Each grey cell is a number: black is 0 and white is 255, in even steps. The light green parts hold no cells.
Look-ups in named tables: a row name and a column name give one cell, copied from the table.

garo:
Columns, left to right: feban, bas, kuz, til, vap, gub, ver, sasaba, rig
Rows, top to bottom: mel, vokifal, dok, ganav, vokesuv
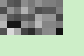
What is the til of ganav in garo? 148
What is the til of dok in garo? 97
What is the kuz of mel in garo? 81
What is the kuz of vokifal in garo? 116
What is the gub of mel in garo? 146
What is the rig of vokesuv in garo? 18
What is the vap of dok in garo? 86
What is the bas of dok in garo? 89
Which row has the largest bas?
vokesuv

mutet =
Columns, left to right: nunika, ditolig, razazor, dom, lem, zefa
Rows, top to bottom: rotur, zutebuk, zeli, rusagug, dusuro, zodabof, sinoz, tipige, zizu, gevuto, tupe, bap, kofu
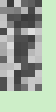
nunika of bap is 78
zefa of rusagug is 123
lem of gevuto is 78
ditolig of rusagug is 128
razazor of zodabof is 78
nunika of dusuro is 74
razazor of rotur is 209
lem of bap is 199
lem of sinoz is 95
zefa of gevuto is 96
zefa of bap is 196
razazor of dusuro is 97
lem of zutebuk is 73
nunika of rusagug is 199
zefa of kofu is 104

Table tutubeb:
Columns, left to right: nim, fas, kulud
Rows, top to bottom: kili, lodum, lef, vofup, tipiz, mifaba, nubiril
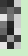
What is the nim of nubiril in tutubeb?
228
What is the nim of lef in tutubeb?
228
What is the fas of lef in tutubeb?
115
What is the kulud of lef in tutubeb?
206
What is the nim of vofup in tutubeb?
121
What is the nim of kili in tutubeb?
54
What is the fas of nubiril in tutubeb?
43
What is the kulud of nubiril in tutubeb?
201
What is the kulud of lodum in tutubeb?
81
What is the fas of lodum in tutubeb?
106
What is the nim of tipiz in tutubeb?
101
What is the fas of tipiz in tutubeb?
29
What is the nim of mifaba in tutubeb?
51
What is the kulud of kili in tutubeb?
203
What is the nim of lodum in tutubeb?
73
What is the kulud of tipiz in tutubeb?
220

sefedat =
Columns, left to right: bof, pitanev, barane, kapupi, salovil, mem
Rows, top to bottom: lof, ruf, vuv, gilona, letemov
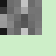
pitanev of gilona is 134
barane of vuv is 109
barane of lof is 116
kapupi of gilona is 86
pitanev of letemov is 120
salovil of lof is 108
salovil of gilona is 107
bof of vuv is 157
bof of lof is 22
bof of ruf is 58
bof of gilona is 154
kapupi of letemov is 195
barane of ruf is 126
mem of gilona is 121

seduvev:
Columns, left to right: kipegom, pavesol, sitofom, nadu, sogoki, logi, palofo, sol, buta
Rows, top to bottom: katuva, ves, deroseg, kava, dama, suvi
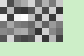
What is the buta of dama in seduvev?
109
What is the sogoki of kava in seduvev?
103
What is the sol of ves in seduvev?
207
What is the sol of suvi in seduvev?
181
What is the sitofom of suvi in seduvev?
85
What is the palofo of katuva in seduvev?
176
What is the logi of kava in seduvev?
176
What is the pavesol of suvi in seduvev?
211
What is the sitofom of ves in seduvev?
63
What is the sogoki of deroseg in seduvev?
191
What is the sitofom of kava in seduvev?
126
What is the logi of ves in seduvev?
194
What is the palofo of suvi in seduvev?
55
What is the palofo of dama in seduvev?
209
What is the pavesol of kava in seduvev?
168
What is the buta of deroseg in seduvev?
218
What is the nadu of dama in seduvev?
172
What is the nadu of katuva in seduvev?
172
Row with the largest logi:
suvi

